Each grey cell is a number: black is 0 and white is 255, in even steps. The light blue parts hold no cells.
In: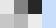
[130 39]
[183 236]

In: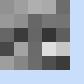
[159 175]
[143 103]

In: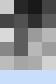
[39 25]
[81 47]

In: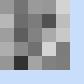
[116 154]
[109 124]

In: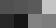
[84 90]
[22 131]

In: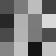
[124 189]
[177 123]

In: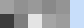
[145 153]
[126 228]

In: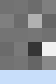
[116 108]
[108 177]
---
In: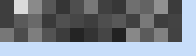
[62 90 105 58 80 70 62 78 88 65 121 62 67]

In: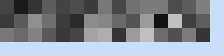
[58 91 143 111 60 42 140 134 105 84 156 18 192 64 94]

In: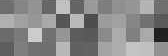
[175 161 151 169 86 186 78 156 161 134 114 90]
[94 127 114 112 184 97 99 163 172 195 192 146]

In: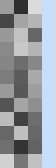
[71 164 180]
[137 200 180]
[124 91 169]
[84 165 143]
[103 192 103]
[209 119 193]

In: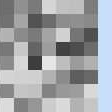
[113 165 82 109 141 143 137]
[120 200 100 157 65 78 108]
[211 209 208 178 139 94 105]
[219 128 150 204 218 178 198]

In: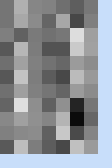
[117 168 139 101 167 71 127]
[88 182 124 83 83 202 161]
[87 195 125 92 72 187 153]
[100 222 142 96 144 36 118]
[128 137 140 96 200 74 132]

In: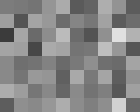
[158 84 164 152 108 133 119 162 92 109]
[164 159 71 170 164 116 119 190 151 86]
[137 117 153 149 96 169 121 165 94 145]
[93 143 137 151 173 140 127 142 209 104]
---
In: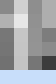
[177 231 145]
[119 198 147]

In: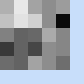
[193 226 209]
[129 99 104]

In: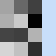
[174 202 2]
[68 63 179]

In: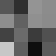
[142 97 144]
[66 107 59]

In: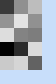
[147 227 145]
[221 131 125]

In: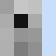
[172 18 171]
[177 148 152]
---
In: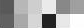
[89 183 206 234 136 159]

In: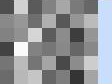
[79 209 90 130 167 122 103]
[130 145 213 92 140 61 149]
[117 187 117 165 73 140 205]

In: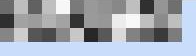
[108 190 97 191 247 122 153 146 136 191 48 149 111]
[133 205 86 74 136 199 39 88 217 130 97 58 124]

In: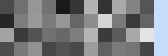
[75 112 150 113 25 54 179 50 169 131 85]
[163 58 82 112 104 126 181 59 91 168 228]

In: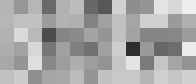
[180 150 182 105 177 189 104 87 209 141 149 227 215 239]
[177 217 185 76 133 139 164 149 192 162 133 133 135 155]
[168 149 222 136 157 174 157 147 198 228 123 197 166 147]

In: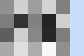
[144 209 158 210 128]
[94 207 135 39 125]

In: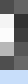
[77 100]
[252 62]
[78 104]
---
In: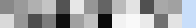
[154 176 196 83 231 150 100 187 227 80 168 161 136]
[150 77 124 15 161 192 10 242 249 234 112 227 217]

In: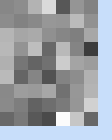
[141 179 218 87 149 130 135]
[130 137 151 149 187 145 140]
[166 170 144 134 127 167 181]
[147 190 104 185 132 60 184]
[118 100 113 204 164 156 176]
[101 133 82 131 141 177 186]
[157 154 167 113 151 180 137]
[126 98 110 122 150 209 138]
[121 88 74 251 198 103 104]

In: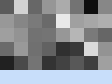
[210 103 150 171 115 14 135 91]
[134 122 106 233 160 167 175 152]
[147 114 116 151 182 122 102 159]
[153 112 98 48 57 218 147 107]
[74 116 51 66 88 63 160 33]

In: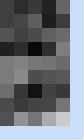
[44 57 34 102 63]
[70 94 30 61 62]
[66 75 96 106 84]
[45 9 47 126 32]
[130 119 115 106 124]
[138 77 84 88 123]
[54 18 66 57 110]
[59 68 70 116 75]
[145 116 170 203 80]

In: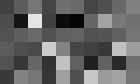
[93 118 69 111 106 69 79 104 129 65]
[21 228 64 12 5 102 164 120 113 77]
[94 105 81 97 98 80 84 96 117 82]
[79 74 205 131 70 65 57 192 158 91]
[54 102 50 194 97 32 97 41 111 82]
[130 118 53 159 79 198 155 161 116 57]

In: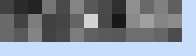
[43 35 117 74 133 88 74 47 144 105 128 95 65]
[67 125 65 69 100 211 72 24 138 160 133 140 106]
[89 132 66 73 124 96 90 88 110 110 102 76 105]

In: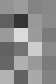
[156 131 136 148]
[52 153 138 96]
[218 155 123 154]
[115 205 138 98]
[176 153 122 102]
[99 169 130 178]
